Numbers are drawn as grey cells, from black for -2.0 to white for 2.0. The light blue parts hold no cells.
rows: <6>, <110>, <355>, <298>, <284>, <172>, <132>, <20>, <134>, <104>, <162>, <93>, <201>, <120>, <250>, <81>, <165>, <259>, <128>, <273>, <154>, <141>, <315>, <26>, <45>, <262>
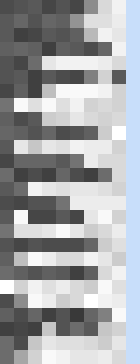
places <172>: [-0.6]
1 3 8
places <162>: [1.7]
6 7
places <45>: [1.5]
4 5
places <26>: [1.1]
3 7
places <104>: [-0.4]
0 3
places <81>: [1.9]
1 7

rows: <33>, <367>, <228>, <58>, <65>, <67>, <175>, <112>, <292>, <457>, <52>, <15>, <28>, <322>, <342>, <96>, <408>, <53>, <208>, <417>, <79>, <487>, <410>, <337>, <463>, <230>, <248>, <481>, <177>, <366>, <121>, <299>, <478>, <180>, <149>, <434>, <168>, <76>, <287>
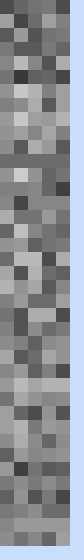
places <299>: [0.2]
0 2 4
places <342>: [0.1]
0 2 3 4
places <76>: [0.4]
1 2 3 4
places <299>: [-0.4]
3
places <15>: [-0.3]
0 1 2 3 4
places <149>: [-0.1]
0 2 4
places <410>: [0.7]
2 3

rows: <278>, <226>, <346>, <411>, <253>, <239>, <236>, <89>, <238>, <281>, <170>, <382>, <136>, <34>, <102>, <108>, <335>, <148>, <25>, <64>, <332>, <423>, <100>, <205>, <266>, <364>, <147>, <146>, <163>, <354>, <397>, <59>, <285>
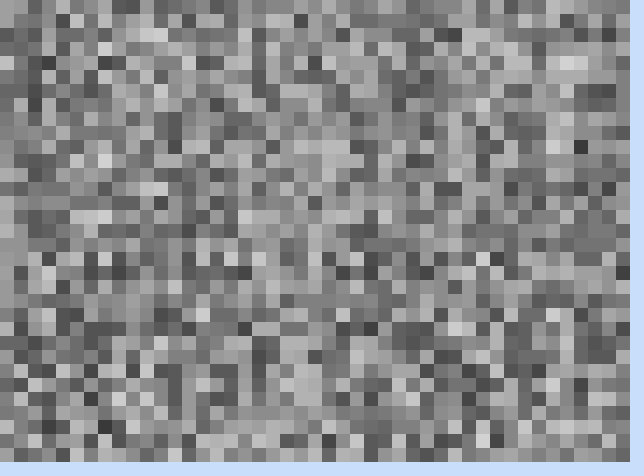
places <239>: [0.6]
15 19 24 26 33 35 37
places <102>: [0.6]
21 25 27 30 33 39
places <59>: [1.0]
2 7 18 28
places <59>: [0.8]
15 19 37
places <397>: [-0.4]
14 27

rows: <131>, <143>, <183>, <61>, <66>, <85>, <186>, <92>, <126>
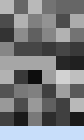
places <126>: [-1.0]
0 4
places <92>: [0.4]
0 2
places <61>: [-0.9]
1 2 4
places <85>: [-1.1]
1
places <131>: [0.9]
0 2
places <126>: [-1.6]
1 5
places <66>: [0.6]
0 1 2 3

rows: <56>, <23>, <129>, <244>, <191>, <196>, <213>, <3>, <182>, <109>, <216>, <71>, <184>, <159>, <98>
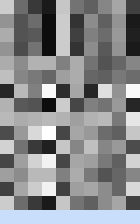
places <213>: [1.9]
3 9
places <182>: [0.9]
0 3 7

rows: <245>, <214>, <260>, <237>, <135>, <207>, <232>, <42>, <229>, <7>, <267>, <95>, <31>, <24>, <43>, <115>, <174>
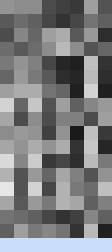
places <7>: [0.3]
2 4
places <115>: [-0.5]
2 7
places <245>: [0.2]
1 2
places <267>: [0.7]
2 4
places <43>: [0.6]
0 5

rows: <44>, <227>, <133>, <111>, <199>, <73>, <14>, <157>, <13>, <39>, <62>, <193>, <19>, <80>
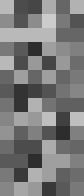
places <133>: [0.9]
0 1 2 3
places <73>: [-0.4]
0 2 4
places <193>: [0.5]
3 4
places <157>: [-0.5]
4 5
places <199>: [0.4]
2 4
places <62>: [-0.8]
1 2
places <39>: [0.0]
2 5

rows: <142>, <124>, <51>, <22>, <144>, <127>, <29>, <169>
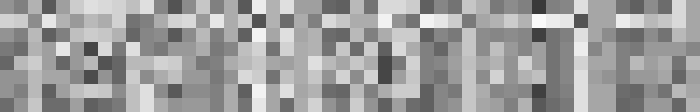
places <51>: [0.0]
1 4 15 26 40
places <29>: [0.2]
8 11 13 14 36 46
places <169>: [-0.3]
0 3 4 7 20 29 39 45
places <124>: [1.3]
0 8 12
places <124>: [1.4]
13 23 45 48
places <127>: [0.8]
37

